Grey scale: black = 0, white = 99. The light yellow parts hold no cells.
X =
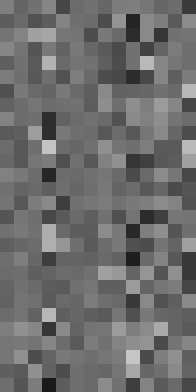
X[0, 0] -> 49
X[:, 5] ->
[42, 43, 45, 47, 45, 49, 41, 44, 42, 43, 40, 44, 41, 40, 44, 41, 36, 43, 39, 41, 44, 40, 40, 39, 35, 45, 43, 43]
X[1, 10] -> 53
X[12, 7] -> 46
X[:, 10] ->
[46, 53, 53, 26, 72, 28, 40, 49, 50, 46, 49, 25, 41, 34, 49, 17, 49, 30, 41, 58, 39, 53, 47, 54, 57, 29, 40, 51]
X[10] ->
[42, 34, 43, 76, 42, 40, 44, 56, 45, 43, 49, 35, 35, 72]
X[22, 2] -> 38
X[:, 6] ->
[44, 42, 30, 40, 44, 41, 37, 36, 44, 42, 44, 34, 44, 43, 46, 37, 36, 35, 38, 44, 46, 48, 37, 45, 48, 43, 41, 41]
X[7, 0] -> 38
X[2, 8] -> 41
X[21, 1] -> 45
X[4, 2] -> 35
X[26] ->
[37, 35, 56, 38, 30, 43, 41, 40, 46, 65, 40, 43, 53, 39]
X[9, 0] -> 35
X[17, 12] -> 39
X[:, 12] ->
[42, 35, 44, 48, 46, 37, 41, 52, 45, 40, 35, 36, 46, 29, 51, 46, 33, 39, 34, 56, 48, 37, 39, 39, 45, 56, 53, 41]
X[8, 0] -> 51
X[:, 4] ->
[27, 51, 46, 38, 41, 32, 47, 43, 38, 47, 42, 31, 42, 43, 24, 35, 41, 58, 39, 42, 35, 41, 37, 53, 42, 47, 30, 36]
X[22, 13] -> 37
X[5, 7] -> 30
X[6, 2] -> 41
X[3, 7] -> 35
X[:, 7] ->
[40, 30, 47, 35, 37, 30, 53, 55, 41, 34, 56, 50, 46, 47, 48, 44, 54, 42, 41, 62, 37, 43, 35, 46, 44, 46, 40, 54]
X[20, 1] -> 44
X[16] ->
[44, 47, 44, 67, 41, 36, 36, 54, 47, 16, 49, 55, 33, 43]
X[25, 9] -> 77
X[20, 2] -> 41
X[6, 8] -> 38
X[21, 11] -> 32

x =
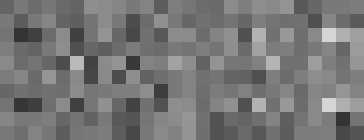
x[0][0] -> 39
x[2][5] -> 25
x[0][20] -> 57
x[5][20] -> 42
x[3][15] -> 45
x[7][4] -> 54
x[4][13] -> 55
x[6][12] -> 47
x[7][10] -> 44
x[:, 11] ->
[36, 56, 34, 42, 49, 43, 24, 32, 52, 53]
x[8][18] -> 43
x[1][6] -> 45
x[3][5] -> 31
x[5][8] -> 30
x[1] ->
[47, 36, 47, 52, 39, 37, 45, 54, 47, 30, 42, 56, 47, 40, 44, 42, 45, 40, 49, 45, 43, 44, 31, 52, 42, 35]
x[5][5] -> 53
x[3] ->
[49, 41, 39, 47, 55, 31, 40, 37, 42, 48, 43, 42, 47, 45, 49, 45, 55, 41, 63, 48, 49, 43, 47, 52, 40, 60]
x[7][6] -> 46
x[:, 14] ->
[42, 44, 42, 49, 38, 44, 43, 42, 44, 43]
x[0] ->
[39, 47, 42, 46, 41, 39, 55, 54, 52, 47, 51, 36, 49, 46, 42, 41, 54, 49, 55, 53, 57, 34, 40, 47, 47, 48]
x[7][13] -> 54
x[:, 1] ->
[47, 36, 20, 41, 42, 52, 44, 21, 47, 43]
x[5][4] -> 42
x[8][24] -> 20
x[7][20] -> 59
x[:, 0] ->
[39, 47, 45, 49, 53, 48, 40, 45, 52, 47]
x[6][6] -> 46
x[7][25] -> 61
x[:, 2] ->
[42, 47, 25, 39, 45, 41, 42, 24, 47, 51]
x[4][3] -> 40
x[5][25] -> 49
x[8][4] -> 40

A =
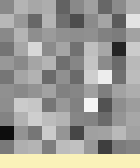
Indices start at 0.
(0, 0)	53
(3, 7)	65
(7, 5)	50
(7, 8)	55
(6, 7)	49
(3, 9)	79
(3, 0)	45
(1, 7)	64
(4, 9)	72
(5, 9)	73
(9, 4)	58
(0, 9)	68
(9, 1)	57
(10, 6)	59
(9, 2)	46
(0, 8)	54
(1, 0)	71
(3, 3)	54
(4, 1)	53
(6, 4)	50
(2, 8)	48
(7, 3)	46
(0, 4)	38
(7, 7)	32
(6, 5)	52
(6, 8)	63
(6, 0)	56
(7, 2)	77
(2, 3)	60
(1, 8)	35
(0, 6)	62
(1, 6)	54
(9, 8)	72

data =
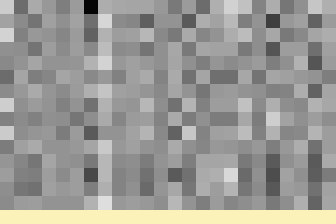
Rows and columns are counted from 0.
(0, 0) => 79
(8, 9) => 60
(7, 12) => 44
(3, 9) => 55
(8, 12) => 66
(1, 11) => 57
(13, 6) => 49
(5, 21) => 59
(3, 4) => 54
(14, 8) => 59
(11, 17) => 47
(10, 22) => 44
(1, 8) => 54
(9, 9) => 63
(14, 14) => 49
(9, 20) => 52
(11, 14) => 64
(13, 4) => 59
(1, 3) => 62
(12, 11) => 55
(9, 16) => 63
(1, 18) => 57
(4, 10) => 59
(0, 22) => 77
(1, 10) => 37
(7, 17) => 75
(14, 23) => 64
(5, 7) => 59
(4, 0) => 53
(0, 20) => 46
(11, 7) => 71
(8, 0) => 50
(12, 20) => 63
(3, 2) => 45
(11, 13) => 49
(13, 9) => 56
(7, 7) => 69
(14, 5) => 57

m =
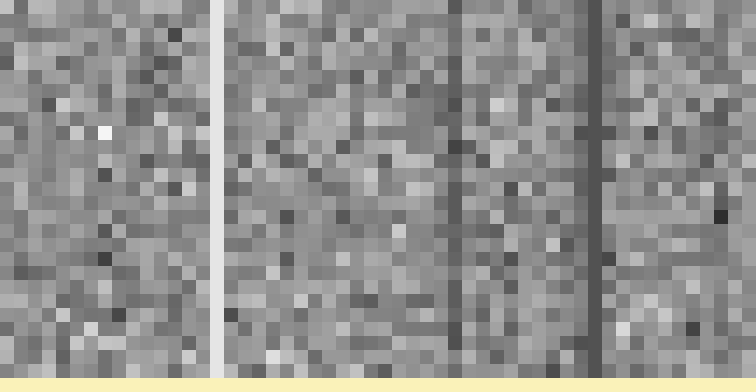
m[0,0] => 75
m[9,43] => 33
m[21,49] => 51
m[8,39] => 65
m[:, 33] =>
[53, 67, 61, 63, 67, 65, 48, 60, 56, 68, 37, 54, 63, 46, 65, 52, 45, 53, 50, 61, 66, 56, 52, 66, 55, 69, 57]
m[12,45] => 56
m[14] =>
[53, 68, 54, 51, 52, 58, 47, 54, 58, 57, 52, 69, 58, 59, 54, 89, 52, 59, 53, 54, 55, 58, 55, 61, 50, 56, 53, 61, 62, 64, 59, 43, 35, 65, 60, 52, 43, 52, 61, 55, 52, 43, 32, 60, 49, 54, 52, 53, 66, 50, 59, 36, 47, 60]
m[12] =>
[62, 63, 54, 48, 58, 66, 55, 32, 65, 52, 51, 74, 57, 64, 43, 89, 45, 69, 56, 70, 64, 59, 39, 56, 56, 65, 76, 49, 58, 59, 53, 58, 44, 63, 58, 54, 53, 51, 56, 48, 43, 38, 32, 34, 52, 56, 50, 46, 51, 42, 50, 52, 62, 48]
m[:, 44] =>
[51, 35, 57, 59, 46, 54, 55, 41, 51, 49, 62, 74, 52, 55, 49, 63, 59, 59, 62, 45, 62, 50, 61, 84, 69, 54, 56]
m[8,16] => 53
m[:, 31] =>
[63, 49, 56, 60, 48, 63, 42, 44, 39, 58, 55, 41, 58, 53, 43, 52, 42, 56, 49, 57, 53, 52, 57, 46, 63, 62, 53]
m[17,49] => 63
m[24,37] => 67
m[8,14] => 41
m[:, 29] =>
[62, 48, 50, 59, 50, 61, 37, 51, 49, 48, 49, 73, 59, 75, 64, 55, 52, 53, 55, 59, 66, 41, 59, 47, 62, 57, 56]
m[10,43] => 57
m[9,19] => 61
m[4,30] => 65
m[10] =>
[58, 50, 58, 50, 55, 59, 54, 57, 51, 58, 63, 52, 71, 42, 59, 89, 50, 55, 64, 37, 55, 68, 55, 66, 36, 53, 65, 66, 73, 49, 51, 55, 26, 37, 58, 73, 71, 47, 66, 57, 49, 42, 32, 57, 62, 59, 52, 62, 42, 51, 49, 41, 57, 52]
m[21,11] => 51
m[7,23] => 66
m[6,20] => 64
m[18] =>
[58, 45, 57, 58, 51, 48, 42, 25, 56, 57, 65, 54, 68, 57, 59, 89, 66, 60, 59, 62, 35, 58, 54, 56, 74, 57, 66, 64, 51, 55, 58, 49, 39, 50, 40, 48, 32, 54, 56, 46, 43, 50, 32, 28, 62, 71, 56, 48, 46, 46, 45, 47, 52, 63]
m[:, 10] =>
[70, 58, 51, 42, 47, 34, 51, 43, 43, 61, 63, 35, 51, 67, 52, 58, 46, 65, 65, 64, 59, 46, 67, 59, 55, 62, 63]
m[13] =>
[50, 70, 50, 55, 59, 68, 52, 52, 54, 45, 67, 53, 34, 78, 55, 89, 39, 45, 56, 55, 61, 56, 52, 43, 45, 59, 70, 50, 53, 75, 70, 53, 35, 46, 55, 63, 32, 71, 43, 63, 62, 37, 32, 60, 55, 60, 44, 68, 45, 60, 74, 39, 69, 60]
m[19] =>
[52, 36, 41, 45, 55, 62, 56, 57, 41, 44, 64, 53, 45, 68, 51, 89, 52, 48, 50, 76, 47, 61, 49, 51, 55, 57, 61, 60, 67, 59, 55, 57, 47, 61, 68, 41, 51, 60, 51, 63, 54, 41, 32, 57, 45, 48, 50, 46, 63, 65, 57, 56, 50, 55]
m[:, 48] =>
[57, 49, 40, 49, 60, 64, 56, 61, 67, 41, 42, 61, 51, 45, 66, 62, 47, 70, 46, 63, 56, 55, 61, 50, 53, 62, 47]
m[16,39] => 56
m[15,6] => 54
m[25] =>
[69, 50, 47, 68, 38, 60, 58, 44, 53, 63, 62, 66, 55, 79, 55, 89, 54, 60, 61, 86, 73, 65, 42, 59, 59, 54, 62, 62, 56, 57, 50, 62, 52, 69, 53, 38, 51, 62, 59, 43, 68, 42, 32, 58, 54, 54, 58, 65, 62, 71, 54, 43, 54, 68]
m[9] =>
[65, 41, 58, 52, 43, 77, 47, 95, 53, 55, 61, 52, 76, 58, 76, 89, 45, 53, 59, 61, 44, 62, 66, 66, 62, 42, 56, 47, 48, 48, 50, 58, 39, 68, 62, 51, 57, 64, 66, 47, 57, 31, 32, 33, 49, 58, 31, 56, 41, 53, 47, 44, 46, 58]
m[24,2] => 44
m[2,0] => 58
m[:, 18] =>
[59, 59, 61, 43, 52, 58, 63, 73, 59, 59, 64, 73, 56, 56, 53, 68, 47, 55, 59, 50, 62, 73, 58, 63, 61, 61, 39]
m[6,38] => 46
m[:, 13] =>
[51, 48, 69, 49, 68, 64, 57, 46, 54, 58, 42, 41, 64, 78, 59, 49, 58, 51, 57, 68, 43, 54, 58, 58, 40, 79, 60]

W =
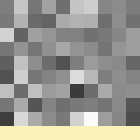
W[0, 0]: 49
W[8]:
[24, 84, 66, 54, 47, 81, 97, 61, 52, 30]
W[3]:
[46, 57, 46, 56, 65, 57, 54, 45, 58, 61]
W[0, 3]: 63
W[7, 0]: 46
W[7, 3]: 51
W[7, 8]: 53
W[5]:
[32, 80, 46, 51, 56, 85, 71, 49, 55, 51]
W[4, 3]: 42
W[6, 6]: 42
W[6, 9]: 55
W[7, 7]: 45
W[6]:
[74, 42, 74, 60, 63, 23, 42, 66, 54, 55]
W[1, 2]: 41
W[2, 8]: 52
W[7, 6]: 49
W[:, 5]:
[76, 69, 50, 57, 49, 85, 23, 47, 81]
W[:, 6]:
[80, 68, 44, 54, 60, 71, 42, 49, 97]
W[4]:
[37, 75, 55, 42, 32, 49, 60, 55, 53, 40]
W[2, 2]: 62
